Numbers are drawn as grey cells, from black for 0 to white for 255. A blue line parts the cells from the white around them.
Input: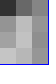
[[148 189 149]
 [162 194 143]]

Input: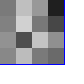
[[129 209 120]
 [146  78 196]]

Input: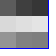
[[217 223 228]
 [148 129 126]]

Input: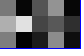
[[175 225  69]
 [126   2  27]]

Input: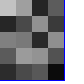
[[ 38  73 145]
 [128 121  41]]

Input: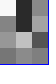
[[132  42 163]
 [151 193  84]]

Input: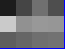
[[202 145 152]
 [ 94 102 111]]

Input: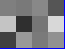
[[196  47 118]
 [ 64 153 122]]
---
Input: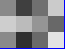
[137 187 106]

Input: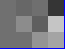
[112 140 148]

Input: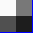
[250  29]

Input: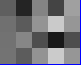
[ 95  91  78 203]

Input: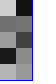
[207 116]

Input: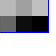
[184  13]
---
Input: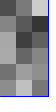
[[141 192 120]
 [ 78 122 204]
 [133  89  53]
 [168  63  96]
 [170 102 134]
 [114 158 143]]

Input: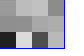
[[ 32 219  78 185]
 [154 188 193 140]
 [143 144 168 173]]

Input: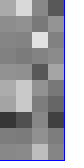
[[136 138 189 133]
 [170 217 136  88]
 [141 145 121 148]
 [133 131 226 129]
 [129 123 131 139]
 [146 144  88 165]
 [172 201 146 120]
 [164 201 125 102]
 [ 54  80 135  64]
 [125 123 145 125]]

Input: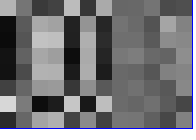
[[ 43 103 164 176  67 139  65 118 117  96  71 129]
 [180 117  58  66 188  54 170 103 104 116  75  79]
 [ 13  90 169 162  34 148  38 115 106  83 165 130]
 [ 11  85 194 191  33 175  44 111 111  90 140 136]
 [ 19  98 167 158  13 170  37 120 125 105 100 142]
 [ 18  75 178 177  27 173  28 105 102  86 129 133]
 [ 65 102 151 154  55 143  89 106 113  98  88 136]
 [215 123  13  28 198  24 190 107 102 112  91  70]]

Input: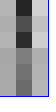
[[170 107 182]
 [181  37 209]
 [174  79 193]
 [180  44 206]
 [167 126 175]
 [169 114 179]]

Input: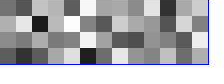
[[ 93  50  92 168 223  31 109 231 148 132 192 109 175]
 [115  85 195 181  93 247 165 169 139 228  50 169 205]
 [176 231  27 186 253 131  88 205 170 152  84 214 129]
 [140 123 173 122 131 243 162  90  78 147 129  90 237]]

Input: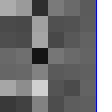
[[ 57  65 130  77  93  95]
 [172 154  46 122 106  91]
 [ 74  72 160  80  82  92]
 [ 78  75 165  72  88  98]
 [105 111  20 118 106 100]
 [102 104 130  90  93  96]
 [166 141 208  84  75  99]]

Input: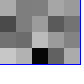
[[199 178   6  97 171]
 [171 126 127 166 154]
 [ 74 126 156  90 115]
 [114 108 187 155 131]]

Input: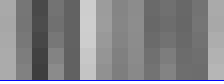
[[171 129  62 139  97 196 145 126 137 115 131 110 109 182]
 [169 118  73 115  98 205 156 133 140 106 112 104 115 170]
 [167 117  76 112  98 206 157 134 141 104 109 103 117 168]
 [169 120  71 119  98 205 153 132 140 107 114 105 114 173]
 [171 125  65 131  97 199 149 128 139 112 125 108 111 178]]
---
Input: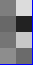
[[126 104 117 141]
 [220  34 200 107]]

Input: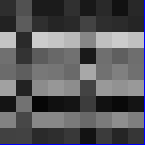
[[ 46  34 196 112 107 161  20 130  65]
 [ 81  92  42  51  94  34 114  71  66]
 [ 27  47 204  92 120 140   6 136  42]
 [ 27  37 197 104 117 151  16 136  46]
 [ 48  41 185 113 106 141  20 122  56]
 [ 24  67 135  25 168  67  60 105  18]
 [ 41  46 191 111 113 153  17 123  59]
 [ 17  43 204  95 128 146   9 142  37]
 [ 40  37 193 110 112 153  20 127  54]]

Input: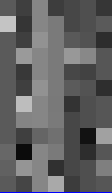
[[ 90 196  90  90  90  90  90  90  90 103  97  90]
 [ 63  53  63 154  56  63 189 132  63  11 149  69]
 [134 134 146 134 134 146 134 134 101 134 134 134]
 [ 61 122 122 122 122 122 121 122 112 122  48 169]
 [ 71  71  89 152  71  91  51  71  71  71  71  60]
 [ 79  79  82 136  66  83  79  79  18  45  79  79]
 [ 54  90  45  86  86  46  86  86 161  86 127  86]]

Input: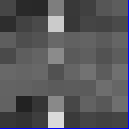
[[ 70  45  94  74 104  99  98  55]
 [ 41  66  78  94 101  98  34  51]
 [ 40  74  83 100 104  95  53  62]
 [126 203 104 139  81  91 137 218]
 [ 56  55  97  90 101  92  71  58]
 [ 64  69  99  95 114  91  98  69]
 [ 86  67  91  82  92 110  88  65]
 [ 93  74 101  93 112 102 111  68]]

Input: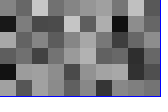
[[132  24 167  94  18 161]
 [103 125  99 112 156  86]
 [199  73 133  66 160 161]
 [113  75  92 115 141 139]
 [133 197 134 154  74  96]
 [150  94 167 178 146 136]
 [160 174 120  97 163  53]
 [118  16  62 104 168 136]
 [192 141 103  46  49 127]
 [ 88 102 141 103  79 116]]

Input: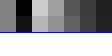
[[130 130]
 [  2  19]
 [204 182]
 [160 145]
 [ 86  98]
 [ 60  62]
 [ 33  35]]
